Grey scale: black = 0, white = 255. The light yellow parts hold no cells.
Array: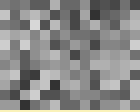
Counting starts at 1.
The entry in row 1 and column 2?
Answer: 113
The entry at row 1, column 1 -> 124
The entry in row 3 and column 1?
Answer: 124
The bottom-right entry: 124
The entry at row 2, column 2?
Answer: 104
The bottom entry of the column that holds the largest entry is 113
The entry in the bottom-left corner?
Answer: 154
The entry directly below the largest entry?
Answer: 133
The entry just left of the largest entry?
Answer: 92
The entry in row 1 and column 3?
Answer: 124
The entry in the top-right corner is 71
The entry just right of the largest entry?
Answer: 81
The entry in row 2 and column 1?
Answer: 196
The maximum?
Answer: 215
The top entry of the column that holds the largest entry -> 92
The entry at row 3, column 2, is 113
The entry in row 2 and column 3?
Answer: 165

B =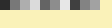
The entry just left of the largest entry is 141
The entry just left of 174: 120
